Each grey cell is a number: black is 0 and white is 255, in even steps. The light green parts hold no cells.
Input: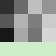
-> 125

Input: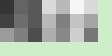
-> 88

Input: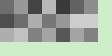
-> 174

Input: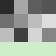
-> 189

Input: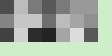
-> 198

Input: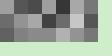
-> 168

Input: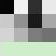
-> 26

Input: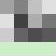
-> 173
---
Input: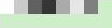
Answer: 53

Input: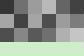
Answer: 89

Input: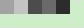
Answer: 195

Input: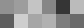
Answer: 166

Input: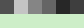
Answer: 133

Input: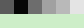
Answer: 109
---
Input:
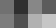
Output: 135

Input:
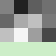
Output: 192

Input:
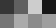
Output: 205

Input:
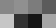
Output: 124

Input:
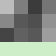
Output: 79

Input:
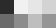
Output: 230
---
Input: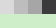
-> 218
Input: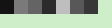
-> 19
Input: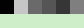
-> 2
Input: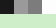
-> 25
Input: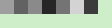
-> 158
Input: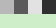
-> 184
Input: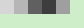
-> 214
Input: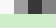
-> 248
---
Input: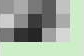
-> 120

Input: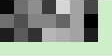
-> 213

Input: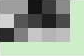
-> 20

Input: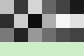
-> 101

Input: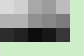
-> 168

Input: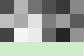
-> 79

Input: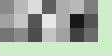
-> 173

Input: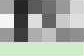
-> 112
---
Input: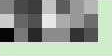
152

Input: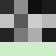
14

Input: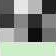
184

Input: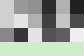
176

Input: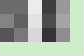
63

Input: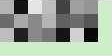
160

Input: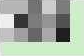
205
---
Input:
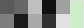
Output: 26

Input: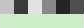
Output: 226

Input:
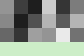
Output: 159

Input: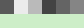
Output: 186

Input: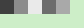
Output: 140

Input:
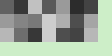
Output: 205
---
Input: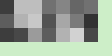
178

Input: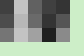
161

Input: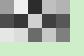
107

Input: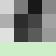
56

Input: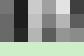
93

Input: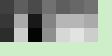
215

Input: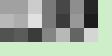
184

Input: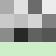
40

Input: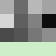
84
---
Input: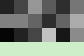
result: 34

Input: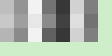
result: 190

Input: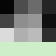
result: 5

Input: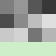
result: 126

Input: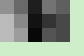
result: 145

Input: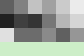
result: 96
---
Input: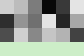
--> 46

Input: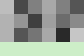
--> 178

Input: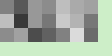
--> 190

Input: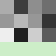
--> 151

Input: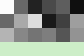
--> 104

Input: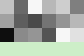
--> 161

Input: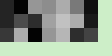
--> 36

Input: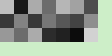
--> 56
